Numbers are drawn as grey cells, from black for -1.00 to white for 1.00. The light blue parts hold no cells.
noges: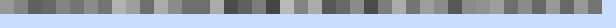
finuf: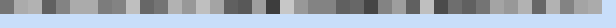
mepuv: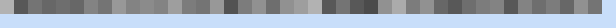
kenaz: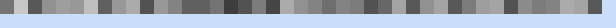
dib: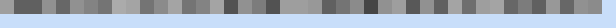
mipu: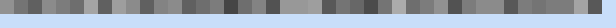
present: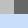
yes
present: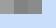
no
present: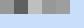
no

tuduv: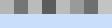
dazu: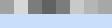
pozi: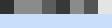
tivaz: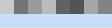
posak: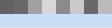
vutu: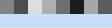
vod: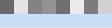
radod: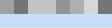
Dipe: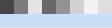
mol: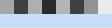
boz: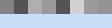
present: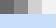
no
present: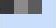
no
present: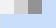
no

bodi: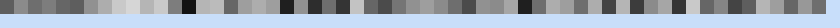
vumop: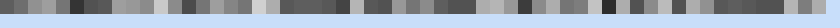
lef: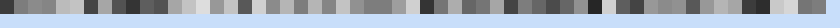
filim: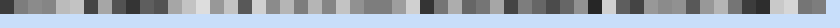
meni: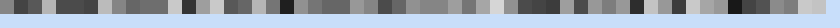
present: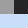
no
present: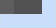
yes
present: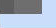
no
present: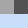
yes
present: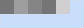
yes
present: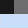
no

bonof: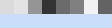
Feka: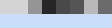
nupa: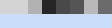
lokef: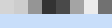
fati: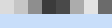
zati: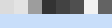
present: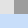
yes
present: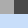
no
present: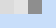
no

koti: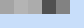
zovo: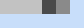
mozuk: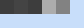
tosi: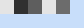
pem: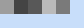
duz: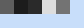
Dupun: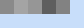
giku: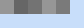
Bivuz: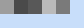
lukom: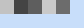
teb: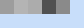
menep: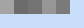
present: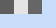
no
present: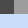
no
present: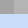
yes
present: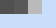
no
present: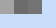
yes

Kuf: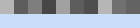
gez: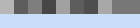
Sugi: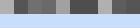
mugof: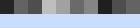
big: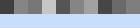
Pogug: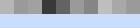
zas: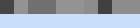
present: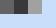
no
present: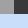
yes

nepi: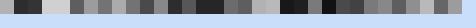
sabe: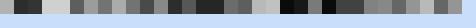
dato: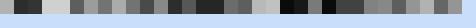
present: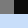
yes
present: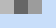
yes
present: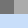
yes

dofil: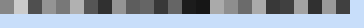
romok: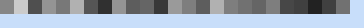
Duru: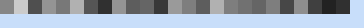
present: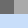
yes
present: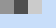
no
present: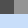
yes

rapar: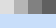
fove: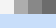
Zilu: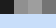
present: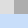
no
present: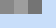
no

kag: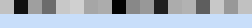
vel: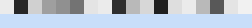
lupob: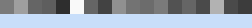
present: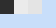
no
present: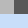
yes
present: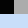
no

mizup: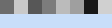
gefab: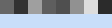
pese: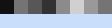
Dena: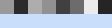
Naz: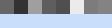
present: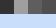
yes
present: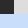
no
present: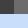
yes
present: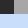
no
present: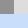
yes

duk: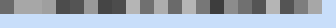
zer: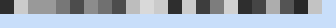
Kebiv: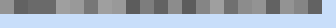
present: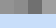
no
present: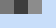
yes
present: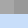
no
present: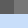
no
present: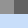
yes
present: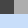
yes
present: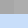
no

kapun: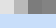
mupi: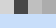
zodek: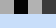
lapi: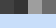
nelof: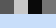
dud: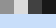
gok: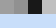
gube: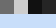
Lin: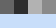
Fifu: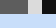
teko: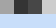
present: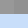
no
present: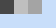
no
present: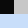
no
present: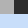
no
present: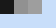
no
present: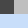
yes
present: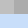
yes

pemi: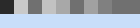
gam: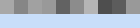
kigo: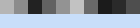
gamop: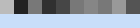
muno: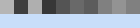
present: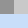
no
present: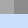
no

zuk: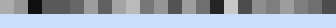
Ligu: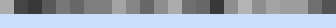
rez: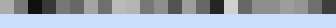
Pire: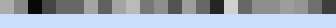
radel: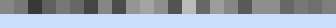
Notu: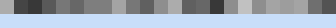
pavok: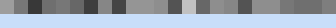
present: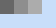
yes
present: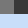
yes
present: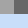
no
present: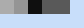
yes
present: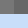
yes
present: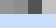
yes

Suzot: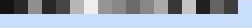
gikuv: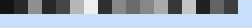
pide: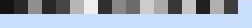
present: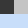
yes
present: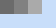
no
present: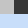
no

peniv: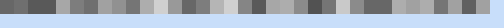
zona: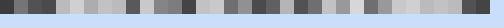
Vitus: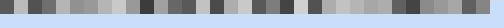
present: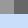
yes
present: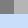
yes
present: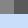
yes
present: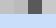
yes
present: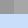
yes

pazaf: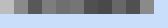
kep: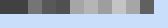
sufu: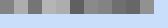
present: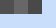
no
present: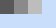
no
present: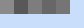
no
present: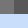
yes
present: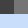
yes
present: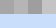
yes

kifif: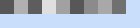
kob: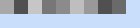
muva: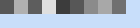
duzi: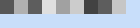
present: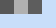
yes
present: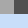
yes
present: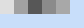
yes
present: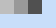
yes
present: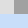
yes

